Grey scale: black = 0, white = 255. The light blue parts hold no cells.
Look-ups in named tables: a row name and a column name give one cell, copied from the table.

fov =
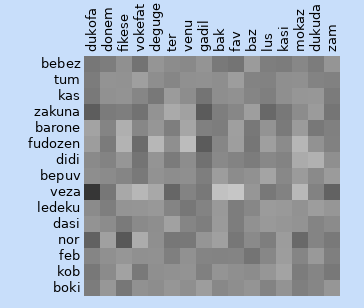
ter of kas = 155
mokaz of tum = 144
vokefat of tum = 159
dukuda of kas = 151
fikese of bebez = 144
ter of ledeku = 132
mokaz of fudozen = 182
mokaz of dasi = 147
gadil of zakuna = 91
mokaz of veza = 184
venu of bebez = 137
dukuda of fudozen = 146
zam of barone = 128
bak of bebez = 121
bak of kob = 148
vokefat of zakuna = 114

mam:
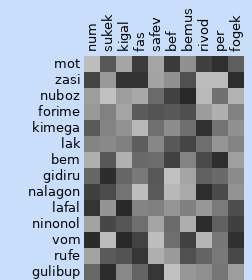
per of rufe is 121
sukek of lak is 137
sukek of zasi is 152
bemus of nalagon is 170
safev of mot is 165
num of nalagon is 64
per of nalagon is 74
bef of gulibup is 192
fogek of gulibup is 157
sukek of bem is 87
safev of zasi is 163
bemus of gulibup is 150

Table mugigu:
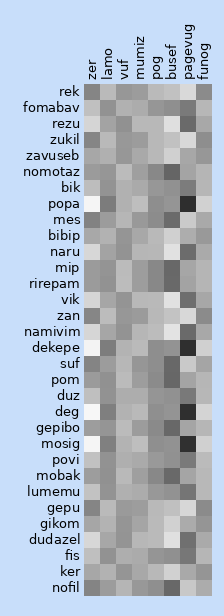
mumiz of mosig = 190
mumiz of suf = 150
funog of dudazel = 170
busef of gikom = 209
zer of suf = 132
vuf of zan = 151
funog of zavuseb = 151
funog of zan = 139
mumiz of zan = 155
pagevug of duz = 121
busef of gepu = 192
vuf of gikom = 149
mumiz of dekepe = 186
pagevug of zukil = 216

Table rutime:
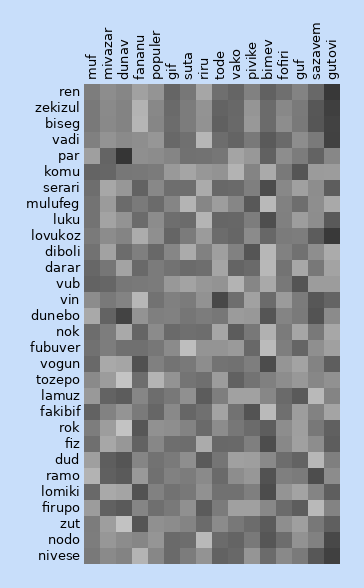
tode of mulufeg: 157
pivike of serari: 127
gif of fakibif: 137
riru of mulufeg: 134
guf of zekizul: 122
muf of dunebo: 169
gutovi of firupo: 131
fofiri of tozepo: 141
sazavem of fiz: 141
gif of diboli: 134
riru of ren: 166
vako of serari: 106
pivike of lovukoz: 139
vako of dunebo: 155
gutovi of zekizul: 63
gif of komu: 153
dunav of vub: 119
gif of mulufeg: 133

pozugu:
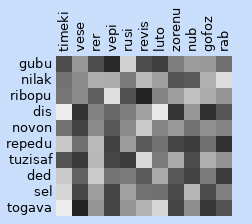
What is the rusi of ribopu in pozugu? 80
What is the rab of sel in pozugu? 128
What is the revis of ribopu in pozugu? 35
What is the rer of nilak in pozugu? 173
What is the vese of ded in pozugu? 99
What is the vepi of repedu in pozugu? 65
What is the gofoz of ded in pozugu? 123
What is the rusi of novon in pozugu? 138
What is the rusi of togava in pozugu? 149
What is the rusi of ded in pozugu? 123
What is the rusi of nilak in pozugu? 122
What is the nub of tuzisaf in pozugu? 75
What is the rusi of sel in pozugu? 161
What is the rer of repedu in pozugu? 185
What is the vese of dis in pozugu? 51
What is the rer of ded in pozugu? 203
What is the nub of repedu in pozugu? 60
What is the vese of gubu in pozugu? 151
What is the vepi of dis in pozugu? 103

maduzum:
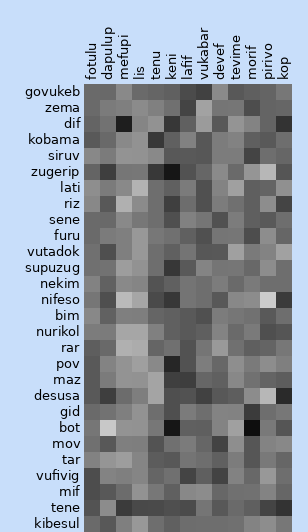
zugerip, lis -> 119
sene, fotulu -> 106
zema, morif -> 77
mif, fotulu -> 77
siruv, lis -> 146
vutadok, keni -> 96
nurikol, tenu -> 128
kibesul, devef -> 110
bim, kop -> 110
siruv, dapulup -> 123
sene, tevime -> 124
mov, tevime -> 142
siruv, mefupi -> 147

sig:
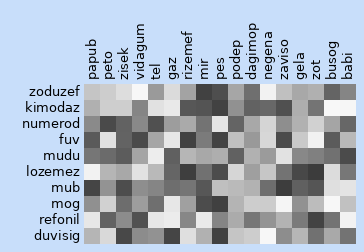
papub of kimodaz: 176
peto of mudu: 107
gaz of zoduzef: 219
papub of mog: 144
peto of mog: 209
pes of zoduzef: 78
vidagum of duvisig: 140
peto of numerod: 74
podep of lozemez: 214
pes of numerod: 229
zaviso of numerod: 142
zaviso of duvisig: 141
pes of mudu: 174
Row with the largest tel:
mudu

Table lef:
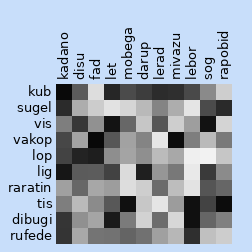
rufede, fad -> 116
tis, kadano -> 126
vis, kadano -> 126
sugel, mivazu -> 173
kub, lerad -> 44
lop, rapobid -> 198
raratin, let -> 157
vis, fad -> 145
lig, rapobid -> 139
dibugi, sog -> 102

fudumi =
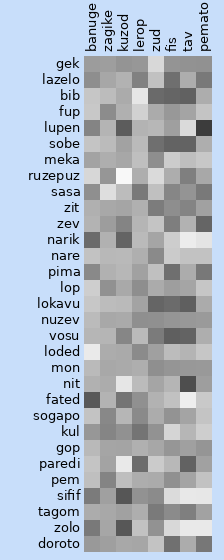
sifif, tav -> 232
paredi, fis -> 184
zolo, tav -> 233
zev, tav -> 178
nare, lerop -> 175
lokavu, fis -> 107
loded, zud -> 160
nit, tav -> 78
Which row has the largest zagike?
sasa

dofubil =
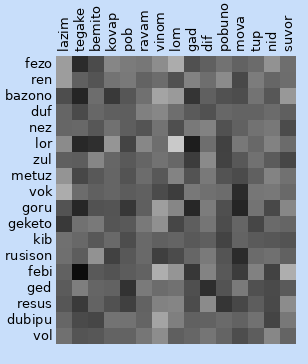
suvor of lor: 107
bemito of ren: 84
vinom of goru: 158
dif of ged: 46
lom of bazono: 154
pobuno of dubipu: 106
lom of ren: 81
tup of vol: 93
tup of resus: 93
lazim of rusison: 111
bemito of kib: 88
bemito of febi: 89
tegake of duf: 74

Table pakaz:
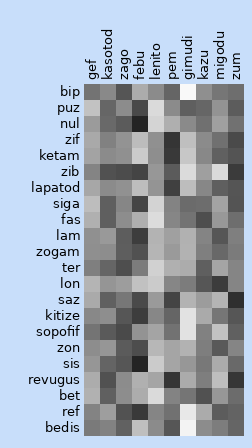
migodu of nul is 160
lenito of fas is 220
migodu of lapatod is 95
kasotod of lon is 149
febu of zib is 68
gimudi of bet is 117
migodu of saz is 180
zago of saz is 119
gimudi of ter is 172
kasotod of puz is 102
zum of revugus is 54
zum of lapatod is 85
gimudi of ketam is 199

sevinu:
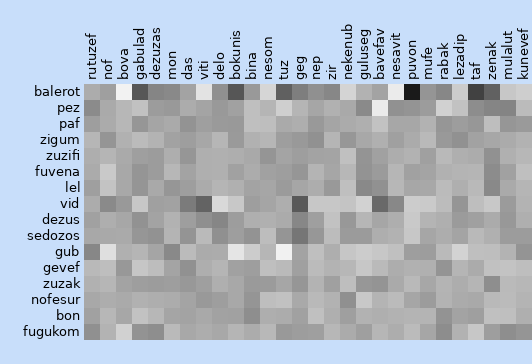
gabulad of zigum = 187
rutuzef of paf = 158
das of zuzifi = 150
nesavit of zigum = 160
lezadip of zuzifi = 175
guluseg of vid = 210
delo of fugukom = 168
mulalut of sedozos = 156
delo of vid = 217
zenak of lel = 137
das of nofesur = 164
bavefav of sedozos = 174
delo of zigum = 182
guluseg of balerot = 178
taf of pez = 141
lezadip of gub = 211
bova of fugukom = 209
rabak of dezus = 175
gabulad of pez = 193
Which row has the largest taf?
fugukom

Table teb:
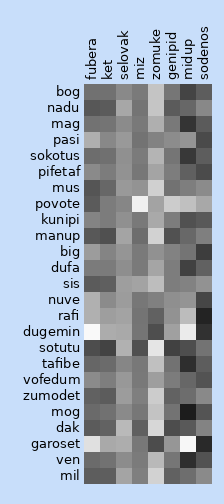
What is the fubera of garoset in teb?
224
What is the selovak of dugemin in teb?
169
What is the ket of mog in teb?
113
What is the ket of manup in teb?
80
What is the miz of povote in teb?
240
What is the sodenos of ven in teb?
82
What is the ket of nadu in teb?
91
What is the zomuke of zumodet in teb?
204
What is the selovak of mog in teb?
138
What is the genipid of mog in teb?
115
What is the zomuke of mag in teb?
175
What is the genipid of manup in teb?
81
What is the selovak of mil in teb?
164
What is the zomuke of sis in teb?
189
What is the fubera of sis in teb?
91
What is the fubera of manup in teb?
88
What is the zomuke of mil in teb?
210
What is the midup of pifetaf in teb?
96
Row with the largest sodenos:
povote

